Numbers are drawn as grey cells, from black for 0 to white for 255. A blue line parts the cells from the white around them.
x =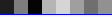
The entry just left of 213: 181
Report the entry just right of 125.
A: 4
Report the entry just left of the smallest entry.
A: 125

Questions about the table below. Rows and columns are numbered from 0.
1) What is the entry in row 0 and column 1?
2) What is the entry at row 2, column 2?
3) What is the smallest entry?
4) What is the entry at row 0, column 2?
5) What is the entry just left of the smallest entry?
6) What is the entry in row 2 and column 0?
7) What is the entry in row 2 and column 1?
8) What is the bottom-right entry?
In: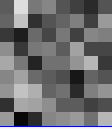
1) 221
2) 106
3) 8
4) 120
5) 154
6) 56
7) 29
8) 182

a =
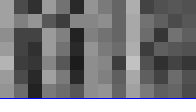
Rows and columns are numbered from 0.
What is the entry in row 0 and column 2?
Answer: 48
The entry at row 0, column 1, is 75
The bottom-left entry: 148
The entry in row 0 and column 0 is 161
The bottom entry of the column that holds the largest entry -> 161
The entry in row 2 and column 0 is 142
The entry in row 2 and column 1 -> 67
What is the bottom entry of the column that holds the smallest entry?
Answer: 87
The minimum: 28
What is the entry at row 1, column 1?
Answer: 128
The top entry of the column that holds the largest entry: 174
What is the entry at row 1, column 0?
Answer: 161
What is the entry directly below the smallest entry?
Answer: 41
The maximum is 194
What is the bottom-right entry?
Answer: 75
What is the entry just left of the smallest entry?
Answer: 87
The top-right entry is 81
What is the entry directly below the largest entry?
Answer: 168
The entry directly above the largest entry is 174
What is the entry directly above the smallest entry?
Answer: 41

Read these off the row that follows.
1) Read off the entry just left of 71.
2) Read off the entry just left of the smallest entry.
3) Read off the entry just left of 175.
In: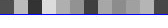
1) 181
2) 187
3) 220

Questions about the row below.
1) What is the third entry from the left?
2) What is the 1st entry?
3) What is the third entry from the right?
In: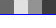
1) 147
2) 104
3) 225
